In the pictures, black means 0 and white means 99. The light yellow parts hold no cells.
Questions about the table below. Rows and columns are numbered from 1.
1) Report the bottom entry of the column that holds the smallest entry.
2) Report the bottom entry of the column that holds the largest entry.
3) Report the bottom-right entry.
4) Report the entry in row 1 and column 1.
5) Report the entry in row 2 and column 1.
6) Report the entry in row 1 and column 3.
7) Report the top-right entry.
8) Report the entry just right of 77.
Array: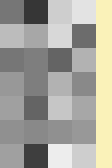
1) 24
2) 92
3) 80
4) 46
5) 73
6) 80
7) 88
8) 65

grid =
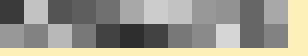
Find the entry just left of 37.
33
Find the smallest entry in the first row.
22
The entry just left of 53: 47
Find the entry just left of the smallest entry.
26
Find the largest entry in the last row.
83
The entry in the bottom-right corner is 50
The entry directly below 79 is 26

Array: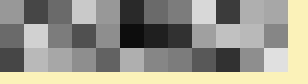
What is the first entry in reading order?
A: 59
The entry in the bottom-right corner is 87
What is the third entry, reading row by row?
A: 41
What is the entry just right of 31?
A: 55
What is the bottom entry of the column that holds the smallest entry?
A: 68
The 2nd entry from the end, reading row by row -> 55
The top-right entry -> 65
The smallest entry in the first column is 27
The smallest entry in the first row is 16
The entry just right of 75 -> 72
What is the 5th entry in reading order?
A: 59

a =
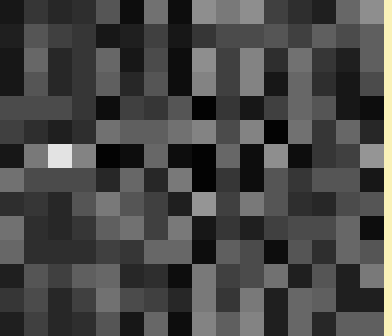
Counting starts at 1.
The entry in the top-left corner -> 9
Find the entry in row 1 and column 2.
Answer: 21
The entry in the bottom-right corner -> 37
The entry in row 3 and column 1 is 9
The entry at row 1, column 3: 15
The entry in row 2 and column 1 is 12
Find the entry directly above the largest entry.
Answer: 12
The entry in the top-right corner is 55
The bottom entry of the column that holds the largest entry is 15
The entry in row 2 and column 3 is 25
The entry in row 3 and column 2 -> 40
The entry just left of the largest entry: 47
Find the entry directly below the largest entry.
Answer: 29

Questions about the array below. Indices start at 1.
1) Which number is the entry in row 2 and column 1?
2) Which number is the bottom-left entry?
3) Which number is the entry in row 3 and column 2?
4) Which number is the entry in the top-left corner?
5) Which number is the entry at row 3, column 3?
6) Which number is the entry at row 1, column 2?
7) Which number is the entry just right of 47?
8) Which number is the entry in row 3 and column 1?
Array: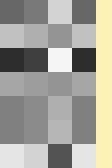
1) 75
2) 89
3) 25
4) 40
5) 95
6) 47
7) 82
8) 18

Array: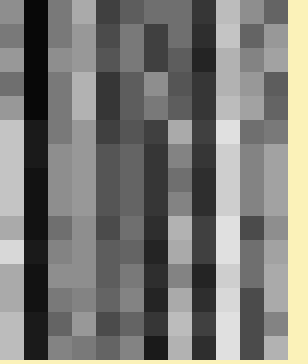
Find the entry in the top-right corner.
39
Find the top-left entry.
55
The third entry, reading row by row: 47
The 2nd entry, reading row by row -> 3
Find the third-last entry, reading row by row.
87
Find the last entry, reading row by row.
69
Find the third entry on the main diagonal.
55
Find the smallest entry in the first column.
43
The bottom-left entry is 73
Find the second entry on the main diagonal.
3
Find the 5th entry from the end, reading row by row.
69
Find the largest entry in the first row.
73
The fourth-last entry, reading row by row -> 18
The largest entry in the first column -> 84

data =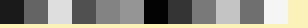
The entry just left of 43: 76
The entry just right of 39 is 86
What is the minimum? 1

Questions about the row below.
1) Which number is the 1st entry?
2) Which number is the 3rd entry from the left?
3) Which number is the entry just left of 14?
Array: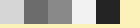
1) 83
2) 53
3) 94
